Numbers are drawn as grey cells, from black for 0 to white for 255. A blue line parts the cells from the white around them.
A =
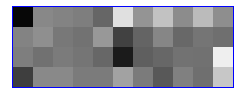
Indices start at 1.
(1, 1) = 7
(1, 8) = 194
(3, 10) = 113
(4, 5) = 123
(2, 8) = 134
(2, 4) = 114
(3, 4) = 117
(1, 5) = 102
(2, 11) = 111
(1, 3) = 131
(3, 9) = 114
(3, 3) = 123
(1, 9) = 140
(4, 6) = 162

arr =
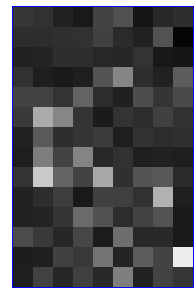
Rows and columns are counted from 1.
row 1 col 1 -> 55
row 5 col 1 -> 67
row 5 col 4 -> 99
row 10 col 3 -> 61
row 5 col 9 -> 74
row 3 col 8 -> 24
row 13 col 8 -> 67
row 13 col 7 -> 92
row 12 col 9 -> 25
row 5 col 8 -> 53
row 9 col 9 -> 43
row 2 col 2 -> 45
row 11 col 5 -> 81
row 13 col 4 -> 57
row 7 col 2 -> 89
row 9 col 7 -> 84
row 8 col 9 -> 30
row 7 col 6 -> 30
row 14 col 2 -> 66
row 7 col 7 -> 50
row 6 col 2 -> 171
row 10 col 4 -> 25
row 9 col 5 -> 168
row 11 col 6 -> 44
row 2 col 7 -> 33
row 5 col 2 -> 66
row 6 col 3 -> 134
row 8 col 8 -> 33
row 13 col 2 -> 32
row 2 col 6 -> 42
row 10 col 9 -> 31
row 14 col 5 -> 41
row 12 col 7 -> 40
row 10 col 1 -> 34
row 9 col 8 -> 88
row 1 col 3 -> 33

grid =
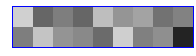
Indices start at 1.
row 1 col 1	208
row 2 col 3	148
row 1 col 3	126
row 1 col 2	102
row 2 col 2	196
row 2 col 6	207

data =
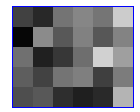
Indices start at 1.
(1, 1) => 65
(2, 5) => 87
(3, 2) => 32
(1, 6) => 204
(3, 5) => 209
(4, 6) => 124
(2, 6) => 131
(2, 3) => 88
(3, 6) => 159

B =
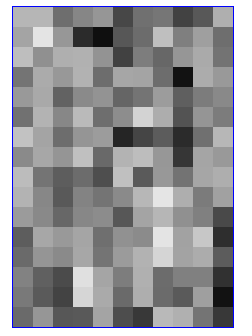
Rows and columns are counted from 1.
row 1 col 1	182
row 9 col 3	93
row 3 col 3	175
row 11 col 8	182
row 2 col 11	110
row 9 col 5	78
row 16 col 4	89
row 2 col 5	15
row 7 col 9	43
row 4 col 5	109
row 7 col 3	109
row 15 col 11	18
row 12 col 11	46
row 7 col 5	156
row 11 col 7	164
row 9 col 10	166
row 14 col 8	108
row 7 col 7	69
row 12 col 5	111
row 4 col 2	171
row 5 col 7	116
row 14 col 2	96
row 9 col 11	174
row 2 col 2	228
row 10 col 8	229
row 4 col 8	109
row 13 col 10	172
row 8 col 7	189
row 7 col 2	164
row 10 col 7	183
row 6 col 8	173
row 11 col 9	144
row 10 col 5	116
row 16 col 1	106
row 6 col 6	141
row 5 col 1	153
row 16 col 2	150
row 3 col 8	103
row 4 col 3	152

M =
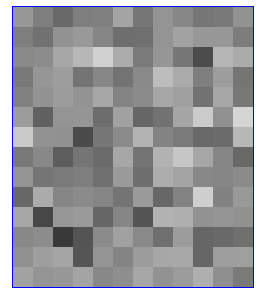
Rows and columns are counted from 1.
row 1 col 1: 152
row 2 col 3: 146
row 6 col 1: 156
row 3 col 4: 183
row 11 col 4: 154
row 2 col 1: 126
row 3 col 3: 167
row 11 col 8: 178
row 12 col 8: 111
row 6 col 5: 109
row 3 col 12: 171
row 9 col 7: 110
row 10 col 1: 103
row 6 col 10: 203
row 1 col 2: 126
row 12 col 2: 141
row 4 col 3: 157
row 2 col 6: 110
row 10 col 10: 207
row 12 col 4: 84
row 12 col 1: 136
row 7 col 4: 75
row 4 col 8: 189
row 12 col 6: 161
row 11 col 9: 175
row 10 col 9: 131
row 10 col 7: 154
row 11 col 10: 146
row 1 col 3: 105
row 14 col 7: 166
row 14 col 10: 175
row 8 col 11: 134
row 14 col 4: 164
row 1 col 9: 135
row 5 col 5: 167
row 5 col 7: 139
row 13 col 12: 159
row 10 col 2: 171
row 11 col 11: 149

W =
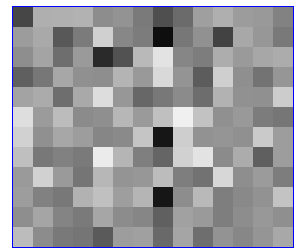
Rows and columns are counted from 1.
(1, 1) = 70
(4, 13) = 115
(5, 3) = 110
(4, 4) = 144
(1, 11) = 175
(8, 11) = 139
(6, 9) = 240
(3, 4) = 154
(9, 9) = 126
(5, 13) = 144
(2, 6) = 135
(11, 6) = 140
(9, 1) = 154
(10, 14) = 195
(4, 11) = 207
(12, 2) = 140
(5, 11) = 178
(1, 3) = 176
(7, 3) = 167
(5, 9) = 139
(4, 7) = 153
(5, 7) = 103
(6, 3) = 188
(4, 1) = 95
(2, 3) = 88
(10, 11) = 126
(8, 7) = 127
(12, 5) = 90
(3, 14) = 172
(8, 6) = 181
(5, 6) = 151
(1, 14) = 130
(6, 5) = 143
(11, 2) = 165
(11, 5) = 166
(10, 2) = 129
